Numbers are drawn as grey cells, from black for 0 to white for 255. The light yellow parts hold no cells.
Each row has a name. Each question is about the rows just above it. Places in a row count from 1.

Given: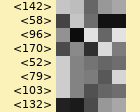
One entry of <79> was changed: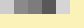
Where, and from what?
2, 131
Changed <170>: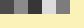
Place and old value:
3, 47
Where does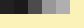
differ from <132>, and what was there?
5, 167
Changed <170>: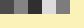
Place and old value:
2, 138
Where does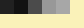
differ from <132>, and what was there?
2, 26

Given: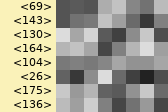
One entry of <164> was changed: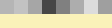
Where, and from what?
6, 181
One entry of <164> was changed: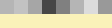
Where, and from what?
8, 159
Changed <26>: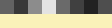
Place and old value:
4, 220
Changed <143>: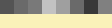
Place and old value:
2, 114
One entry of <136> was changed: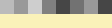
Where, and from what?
2, 159
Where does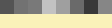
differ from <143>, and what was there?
8, 128
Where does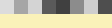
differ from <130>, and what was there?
7, 200

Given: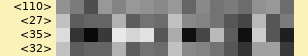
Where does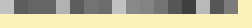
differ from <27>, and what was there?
14, 70
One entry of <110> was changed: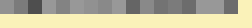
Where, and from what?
15, 145

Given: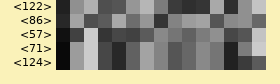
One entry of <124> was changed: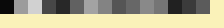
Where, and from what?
3, 203
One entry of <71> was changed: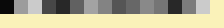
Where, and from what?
13, 33
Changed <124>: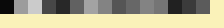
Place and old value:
11, 137
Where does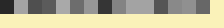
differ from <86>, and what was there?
10, 156

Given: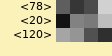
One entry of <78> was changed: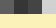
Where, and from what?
3, 75
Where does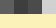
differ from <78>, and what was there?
2, 54
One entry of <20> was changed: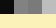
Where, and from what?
1, 19
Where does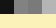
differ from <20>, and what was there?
4, 189
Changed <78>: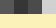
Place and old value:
1, 94
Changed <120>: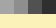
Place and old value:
2, 149
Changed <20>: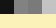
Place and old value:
4, 189

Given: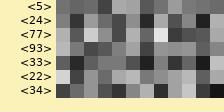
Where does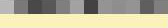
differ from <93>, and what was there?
12, 134
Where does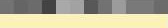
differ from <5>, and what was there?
11, 114

